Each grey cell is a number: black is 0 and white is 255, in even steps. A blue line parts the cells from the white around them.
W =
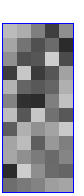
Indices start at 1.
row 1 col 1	187
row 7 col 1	189
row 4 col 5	162
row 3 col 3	86
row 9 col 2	188
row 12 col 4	158
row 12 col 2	121
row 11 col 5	101
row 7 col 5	88
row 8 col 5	201
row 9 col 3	94
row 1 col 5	143
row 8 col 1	93
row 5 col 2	100
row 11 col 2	205
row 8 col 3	145
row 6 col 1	130
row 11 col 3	142
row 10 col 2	143
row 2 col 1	165

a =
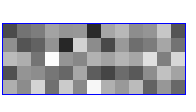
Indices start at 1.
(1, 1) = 75
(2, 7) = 140
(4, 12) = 193
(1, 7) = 42
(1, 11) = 149
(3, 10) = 166
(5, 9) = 153
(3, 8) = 162
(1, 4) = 163
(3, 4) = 253
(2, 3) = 98
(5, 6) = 137
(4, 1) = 80
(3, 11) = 224
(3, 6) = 135
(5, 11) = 99
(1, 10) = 141
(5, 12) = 151
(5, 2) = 140
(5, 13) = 104
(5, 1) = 175

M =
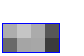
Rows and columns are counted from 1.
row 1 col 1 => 173
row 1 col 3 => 171
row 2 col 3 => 167

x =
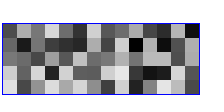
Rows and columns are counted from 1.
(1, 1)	76
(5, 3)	147
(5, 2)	72
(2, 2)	26
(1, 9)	109
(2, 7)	173
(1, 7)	208
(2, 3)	117
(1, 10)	171
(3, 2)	107
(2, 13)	81
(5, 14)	74
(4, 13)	213
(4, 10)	56
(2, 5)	48
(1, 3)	119
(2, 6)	39
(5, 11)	131
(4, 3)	215

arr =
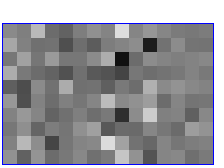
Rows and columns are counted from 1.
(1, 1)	138
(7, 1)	130
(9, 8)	220
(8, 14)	157
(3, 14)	131
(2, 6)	110
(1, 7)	144
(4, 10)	119
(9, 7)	136
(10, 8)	123
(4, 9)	68
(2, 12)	114
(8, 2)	143
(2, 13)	140
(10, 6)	136
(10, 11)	83
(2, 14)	116
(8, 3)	101
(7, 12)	128
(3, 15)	136
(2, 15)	115
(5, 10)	109
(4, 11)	110
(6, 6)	118
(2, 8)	125
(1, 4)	108
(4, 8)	83
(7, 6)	127
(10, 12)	133
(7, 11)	204
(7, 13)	131

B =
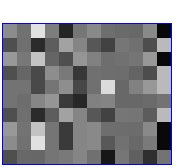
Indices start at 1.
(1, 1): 140
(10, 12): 115
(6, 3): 134
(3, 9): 113
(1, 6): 118
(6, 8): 132
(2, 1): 79
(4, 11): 77
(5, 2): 115
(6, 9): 104
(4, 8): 110
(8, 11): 137
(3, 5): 79
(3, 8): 110
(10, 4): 117
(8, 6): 133
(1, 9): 106
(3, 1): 152
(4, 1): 79
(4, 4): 141
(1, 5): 37
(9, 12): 9
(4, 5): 121
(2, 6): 133
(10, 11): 47
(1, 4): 125
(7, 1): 79
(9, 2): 113
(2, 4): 93
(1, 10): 104
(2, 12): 186
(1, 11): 137
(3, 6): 149
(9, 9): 113
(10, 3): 103
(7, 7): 87
